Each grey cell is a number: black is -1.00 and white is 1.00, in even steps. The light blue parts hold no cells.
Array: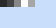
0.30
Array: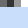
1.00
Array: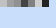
-0.73
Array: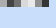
-0.59
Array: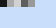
0.20
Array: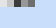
-0.14
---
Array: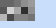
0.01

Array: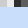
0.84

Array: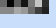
-0.17

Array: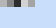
-0.64

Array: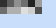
0.74

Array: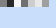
0.61
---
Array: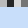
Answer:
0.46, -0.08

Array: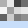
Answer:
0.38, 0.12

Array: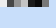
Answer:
0.85, -0.07

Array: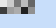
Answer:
0.82, 0.13

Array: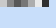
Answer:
0.58, -0.63

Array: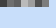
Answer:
-0.50, -0.02

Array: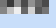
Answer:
-0.09, -0.09
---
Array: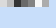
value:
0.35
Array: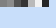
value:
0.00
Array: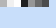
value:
0.18
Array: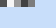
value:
-0.03
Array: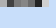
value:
-0.05
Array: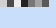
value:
-0.07
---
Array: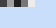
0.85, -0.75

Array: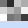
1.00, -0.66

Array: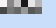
0.93, -0.80

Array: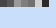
0.64, -0.67

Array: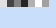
0.99, -0.71

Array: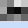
0.78, -0.93

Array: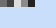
0.73, -0.73

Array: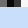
0.93, -0.93

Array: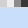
0.87, -0.57

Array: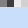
0.86, -0.51
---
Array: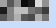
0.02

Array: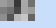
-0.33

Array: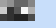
-0.61

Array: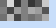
0.45

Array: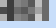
-0.52

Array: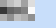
0.13
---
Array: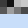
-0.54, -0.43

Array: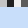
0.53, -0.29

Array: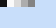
-0.86, 0.03

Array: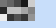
-0.09, 0.16

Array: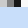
0.59, 0.95

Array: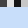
-0.48, 0.55

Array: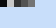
-0.92, -0.09

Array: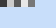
-0.55, -0.07

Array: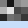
-0.01, -0.57

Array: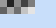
0.20, 0.79
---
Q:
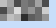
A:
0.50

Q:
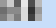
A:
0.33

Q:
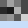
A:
0.17

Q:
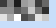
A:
0.34

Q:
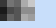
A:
-0.20

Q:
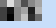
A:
-0.98
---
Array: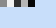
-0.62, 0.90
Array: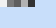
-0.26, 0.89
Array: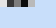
-0.02, 0.79
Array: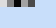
-0.95, 0.73
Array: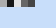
0.78, 0.78
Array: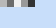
0.88, 0.88
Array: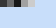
-0.81, 0.60
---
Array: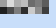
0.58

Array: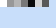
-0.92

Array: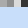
0.11

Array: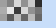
-0.19

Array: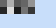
-0.80

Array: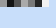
-0.05

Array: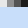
0.12

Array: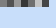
-0.13

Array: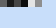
-0.90
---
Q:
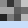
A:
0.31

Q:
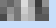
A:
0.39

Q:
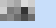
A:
0.07

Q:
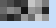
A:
0.19

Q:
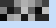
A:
-0.24

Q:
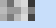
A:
0.21

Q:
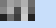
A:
-0.40

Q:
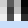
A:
-0.52

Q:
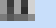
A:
0.30

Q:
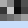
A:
0.58
